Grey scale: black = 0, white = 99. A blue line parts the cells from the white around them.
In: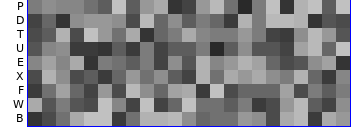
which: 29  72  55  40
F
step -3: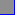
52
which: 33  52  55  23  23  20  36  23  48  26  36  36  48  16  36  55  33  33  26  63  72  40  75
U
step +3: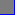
51

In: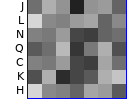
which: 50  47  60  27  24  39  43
N
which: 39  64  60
H
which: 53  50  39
H

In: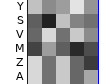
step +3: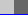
81  43
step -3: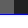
34  10
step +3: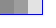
57  64  91
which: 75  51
S
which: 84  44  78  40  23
Z

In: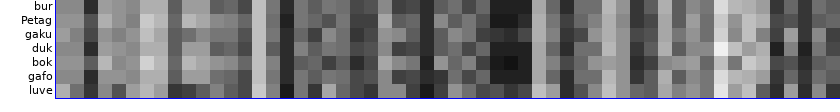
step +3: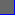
43
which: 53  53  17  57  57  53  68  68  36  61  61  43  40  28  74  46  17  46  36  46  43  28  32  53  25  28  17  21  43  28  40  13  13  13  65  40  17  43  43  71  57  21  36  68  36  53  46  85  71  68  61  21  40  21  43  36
gafo
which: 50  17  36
bok
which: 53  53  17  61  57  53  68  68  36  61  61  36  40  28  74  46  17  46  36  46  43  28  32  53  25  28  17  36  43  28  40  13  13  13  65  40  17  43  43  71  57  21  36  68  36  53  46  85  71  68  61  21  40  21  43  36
bur

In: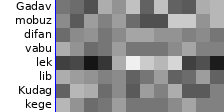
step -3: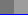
43  58
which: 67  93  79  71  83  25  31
lek
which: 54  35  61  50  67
Kudag
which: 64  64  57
difan
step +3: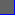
41

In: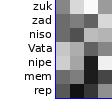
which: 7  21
rep
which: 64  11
nipe
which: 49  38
zad
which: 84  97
zuk

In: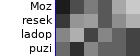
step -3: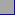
62
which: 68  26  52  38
ladop
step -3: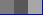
45  31  62
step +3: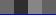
44  21  55  41
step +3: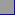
64
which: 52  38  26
ladop
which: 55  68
resek

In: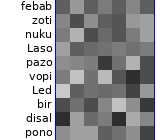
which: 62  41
disal
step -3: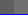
34  41
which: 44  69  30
pazo
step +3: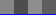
55  33  58  40
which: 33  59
zoti
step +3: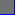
47

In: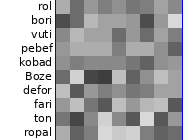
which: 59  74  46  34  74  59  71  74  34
fari
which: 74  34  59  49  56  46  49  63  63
defor
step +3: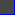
30
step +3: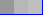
62  74  77
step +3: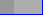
62  70  70
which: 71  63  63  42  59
vuti

